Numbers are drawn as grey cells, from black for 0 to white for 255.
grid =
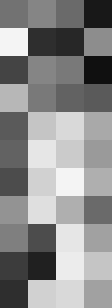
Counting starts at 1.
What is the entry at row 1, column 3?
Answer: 106
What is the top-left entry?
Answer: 114
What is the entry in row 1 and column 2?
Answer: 133
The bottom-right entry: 161
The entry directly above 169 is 90
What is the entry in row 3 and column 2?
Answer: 133
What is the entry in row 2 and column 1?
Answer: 244
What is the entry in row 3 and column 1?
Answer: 68
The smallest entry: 16
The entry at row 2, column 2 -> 46
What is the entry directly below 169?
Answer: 154

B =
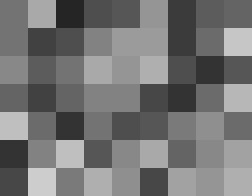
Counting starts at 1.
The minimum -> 37
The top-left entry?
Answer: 115
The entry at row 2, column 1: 115
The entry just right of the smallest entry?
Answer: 78
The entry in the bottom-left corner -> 71
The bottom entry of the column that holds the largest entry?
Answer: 205
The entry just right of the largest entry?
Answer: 122
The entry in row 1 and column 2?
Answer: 169
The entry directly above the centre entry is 149
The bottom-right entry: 175
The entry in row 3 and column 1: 136
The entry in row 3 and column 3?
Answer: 115
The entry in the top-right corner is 100
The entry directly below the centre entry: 78
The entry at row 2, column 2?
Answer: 65
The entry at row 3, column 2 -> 92
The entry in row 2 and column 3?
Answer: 78

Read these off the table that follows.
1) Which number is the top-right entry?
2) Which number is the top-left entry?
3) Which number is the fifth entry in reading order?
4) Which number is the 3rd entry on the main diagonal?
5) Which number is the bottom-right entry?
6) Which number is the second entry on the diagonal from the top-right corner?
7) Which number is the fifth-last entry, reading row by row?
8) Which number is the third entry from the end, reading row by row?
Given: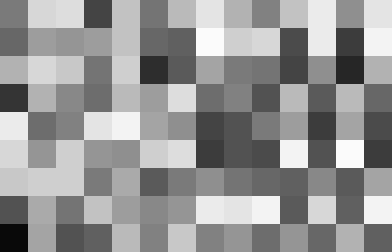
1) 228
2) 122
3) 194
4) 200
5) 96
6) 60
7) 109
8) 103

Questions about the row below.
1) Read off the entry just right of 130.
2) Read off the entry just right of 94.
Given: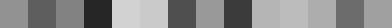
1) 38
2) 130

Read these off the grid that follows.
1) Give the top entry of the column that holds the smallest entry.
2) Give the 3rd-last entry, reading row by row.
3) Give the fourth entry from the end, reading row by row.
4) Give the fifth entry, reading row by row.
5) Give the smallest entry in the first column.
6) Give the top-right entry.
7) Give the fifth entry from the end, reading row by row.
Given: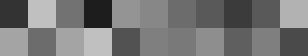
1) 29
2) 95
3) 142
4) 148
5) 51
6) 178
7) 121

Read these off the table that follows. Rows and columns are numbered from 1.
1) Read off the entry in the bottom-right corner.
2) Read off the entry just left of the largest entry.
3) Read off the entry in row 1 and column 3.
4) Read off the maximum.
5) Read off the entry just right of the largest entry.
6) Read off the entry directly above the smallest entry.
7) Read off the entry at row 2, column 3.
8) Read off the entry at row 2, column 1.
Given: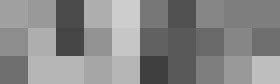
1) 190
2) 174
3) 75
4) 204
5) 119
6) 97
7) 69
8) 141

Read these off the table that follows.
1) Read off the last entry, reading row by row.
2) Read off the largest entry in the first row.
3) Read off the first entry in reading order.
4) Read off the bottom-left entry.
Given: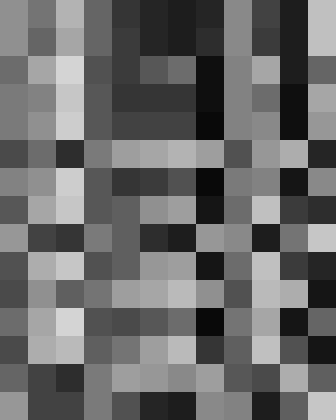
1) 198
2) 192
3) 144
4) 151

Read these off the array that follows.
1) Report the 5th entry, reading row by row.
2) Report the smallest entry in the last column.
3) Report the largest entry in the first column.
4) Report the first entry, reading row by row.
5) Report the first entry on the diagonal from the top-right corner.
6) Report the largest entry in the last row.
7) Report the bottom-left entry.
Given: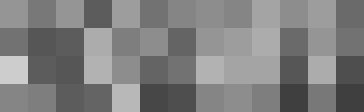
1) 157
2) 63
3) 205
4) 149
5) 106
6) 184
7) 133

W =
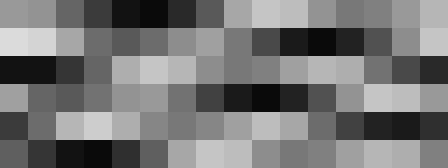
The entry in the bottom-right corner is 128
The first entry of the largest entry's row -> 219
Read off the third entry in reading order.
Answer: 101
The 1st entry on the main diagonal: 153
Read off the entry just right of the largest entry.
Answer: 212
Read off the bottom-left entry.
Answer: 95
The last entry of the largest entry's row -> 197
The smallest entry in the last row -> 10
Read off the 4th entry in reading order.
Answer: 59
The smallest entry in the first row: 10
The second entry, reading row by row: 147
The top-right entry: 182
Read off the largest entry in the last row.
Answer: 197
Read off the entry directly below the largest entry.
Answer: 18
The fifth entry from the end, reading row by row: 128
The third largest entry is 205
